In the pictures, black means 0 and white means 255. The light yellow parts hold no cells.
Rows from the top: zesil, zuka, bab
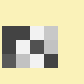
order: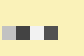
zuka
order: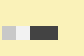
zesil
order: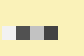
zuka
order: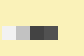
zuka
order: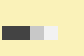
zesil
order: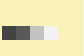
bab
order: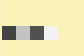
zuka

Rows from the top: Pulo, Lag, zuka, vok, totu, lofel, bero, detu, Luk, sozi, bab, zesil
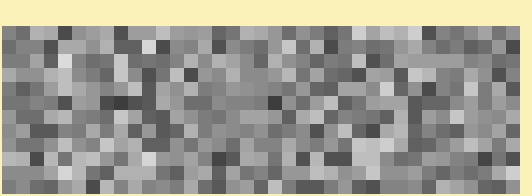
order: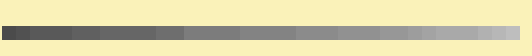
zesil
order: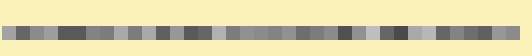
detu

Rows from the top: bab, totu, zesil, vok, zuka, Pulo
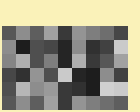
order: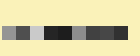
vok
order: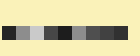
totu
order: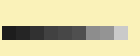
vok
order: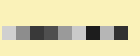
zuka

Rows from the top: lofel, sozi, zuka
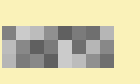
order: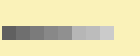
zuka
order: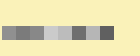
zuka
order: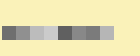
zuka
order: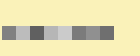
lofel
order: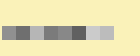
zuka
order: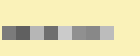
zuka

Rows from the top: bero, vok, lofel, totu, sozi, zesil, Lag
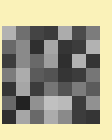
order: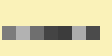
bero
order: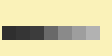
lofel
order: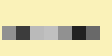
zesil
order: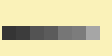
sozi
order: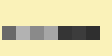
vok
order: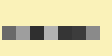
lofel
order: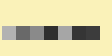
vok

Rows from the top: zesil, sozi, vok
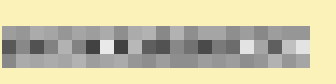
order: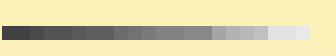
sozi
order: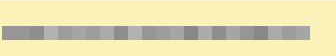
zesil
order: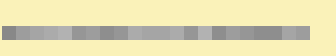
vok
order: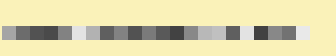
sozi
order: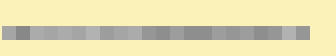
vok

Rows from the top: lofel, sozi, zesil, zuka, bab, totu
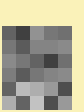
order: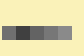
zesil
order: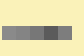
zuka
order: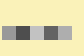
totu
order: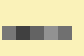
lofel
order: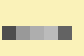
bab
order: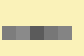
zuka
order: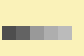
bab

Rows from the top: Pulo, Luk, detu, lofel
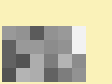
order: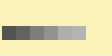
lofel
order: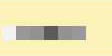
Pulo
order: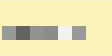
Luk
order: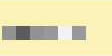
Pulo
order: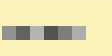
lofel
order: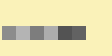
detu

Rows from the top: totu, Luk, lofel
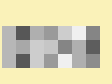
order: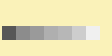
lofel
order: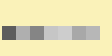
Luk
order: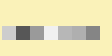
totu

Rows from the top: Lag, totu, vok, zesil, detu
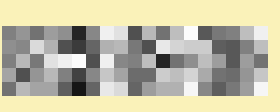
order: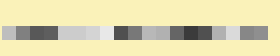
totu
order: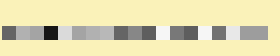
detu
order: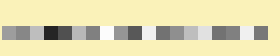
Lag

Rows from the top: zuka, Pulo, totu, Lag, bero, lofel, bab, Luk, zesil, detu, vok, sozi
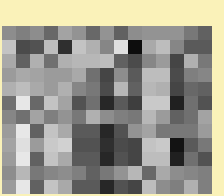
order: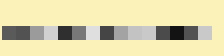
zesil
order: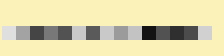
zesil
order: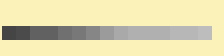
totu
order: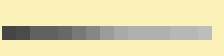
bero

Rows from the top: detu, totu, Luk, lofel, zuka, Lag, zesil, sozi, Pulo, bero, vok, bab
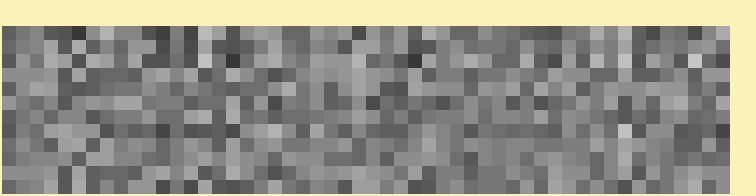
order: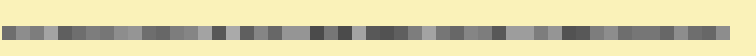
totu
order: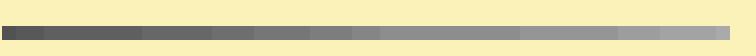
lofel
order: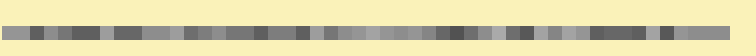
lofel

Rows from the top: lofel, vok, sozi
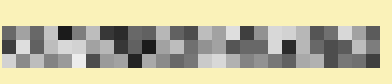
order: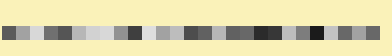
lofel
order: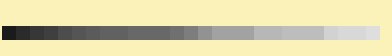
vok
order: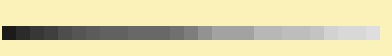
lofel
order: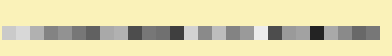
sozi
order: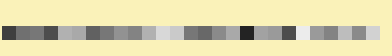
sozi

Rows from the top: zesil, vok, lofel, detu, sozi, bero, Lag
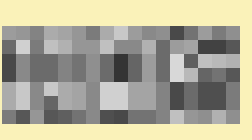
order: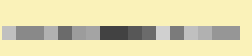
vok
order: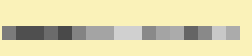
bero

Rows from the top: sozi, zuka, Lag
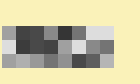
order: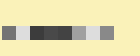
zuka
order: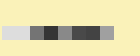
sozi
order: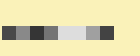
sozi
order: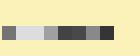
sozi
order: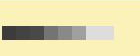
zuka

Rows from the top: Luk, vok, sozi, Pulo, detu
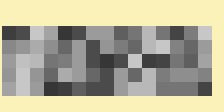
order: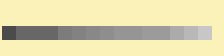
vok
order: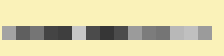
sozi
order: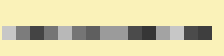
Luk
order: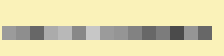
vok
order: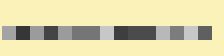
Luk
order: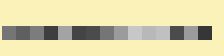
sozi

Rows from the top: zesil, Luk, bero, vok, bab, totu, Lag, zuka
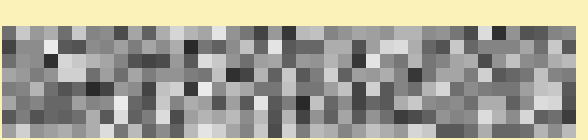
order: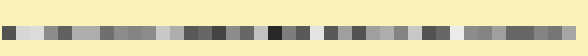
totu
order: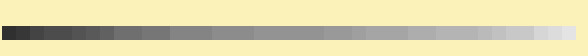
zesil
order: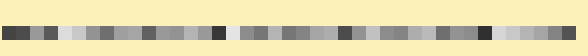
bero
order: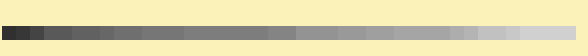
vok

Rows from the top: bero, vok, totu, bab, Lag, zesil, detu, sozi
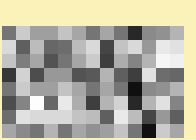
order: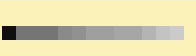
Lag
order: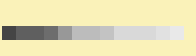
detu
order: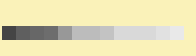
vok

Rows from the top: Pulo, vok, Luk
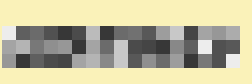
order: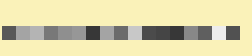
vok
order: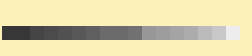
Pulo
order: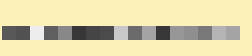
vok
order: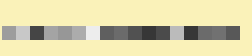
Pulo
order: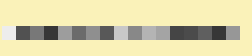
Luk

